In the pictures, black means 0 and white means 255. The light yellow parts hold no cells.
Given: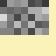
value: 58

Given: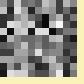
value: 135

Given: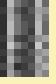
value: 104

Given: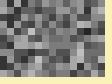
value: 138

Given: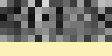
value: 175

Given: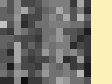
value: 58

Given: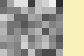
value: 46

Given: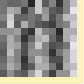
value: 189

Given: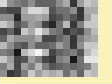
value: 185
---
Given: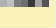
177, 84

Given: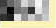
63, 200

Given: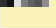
46, 140

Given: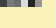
64, 150

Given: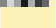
132, 101

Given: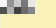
245, 134

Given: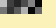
192, 104

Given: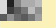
217, 160

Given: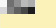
247, 29
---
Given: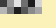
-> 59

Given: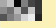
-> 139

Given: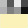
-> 190

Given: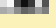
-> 222

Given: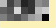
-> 97

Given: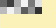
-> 106

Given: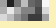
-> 175

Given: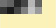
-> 112

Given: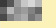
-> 102
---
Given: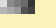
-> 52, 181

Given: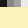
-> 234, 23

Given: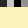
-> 144, 39

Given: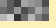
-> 77, 181

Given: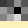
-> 85, 130

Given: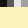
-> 161, 18

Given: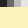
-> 230, 36
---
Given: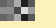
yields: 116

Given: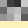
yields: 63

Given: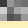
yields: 151

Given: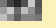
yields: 65

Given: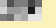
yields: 83

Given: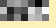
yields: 151

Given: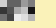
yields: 98

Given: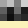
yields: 192

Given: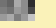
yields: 99
